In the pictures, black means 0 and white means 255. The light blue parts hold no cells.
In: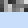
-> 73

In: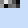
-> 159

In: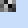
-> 88

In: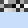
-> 181

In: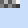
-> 129

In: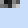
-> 116

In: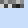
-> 214
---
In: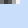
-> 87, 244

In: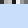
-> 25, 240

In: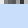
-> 89, 232

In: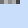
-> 143, 185

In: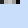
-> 199, 199

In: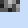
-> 145, 187

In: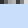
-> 179, 220

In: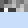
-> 190, 248
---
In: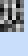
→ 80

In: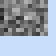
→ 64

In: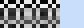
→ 205

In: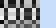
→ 94

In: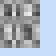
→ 183

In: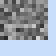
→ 213

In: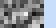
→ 205

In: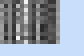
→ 67

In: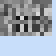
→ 77
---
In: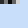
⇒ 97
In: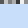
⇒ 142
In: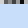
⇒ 136
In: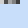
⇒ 128
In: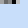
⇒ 134
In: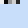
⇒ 151
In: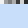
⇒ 155
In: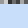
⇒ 108
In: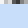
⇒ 173
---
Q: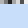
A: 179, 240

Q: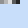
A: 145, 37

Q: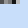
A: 79, 187

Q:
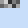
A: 155, 167

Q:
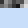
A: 52, 221

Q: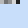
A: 184, 32
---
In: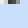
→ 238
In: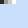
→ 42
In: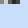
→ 136
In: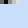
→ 104
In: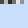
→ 73
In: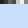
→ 31
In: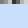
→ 124
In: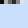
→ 13
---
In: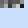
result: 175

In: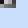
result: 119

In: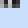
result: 96

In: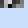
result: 173

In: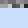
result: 164

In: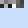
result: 184

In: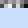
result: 197

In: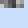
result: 135
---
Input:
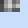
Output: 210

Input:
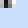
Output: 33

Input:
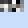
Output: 156

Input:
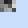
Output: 144

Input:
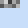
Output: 136

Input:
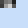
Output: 160
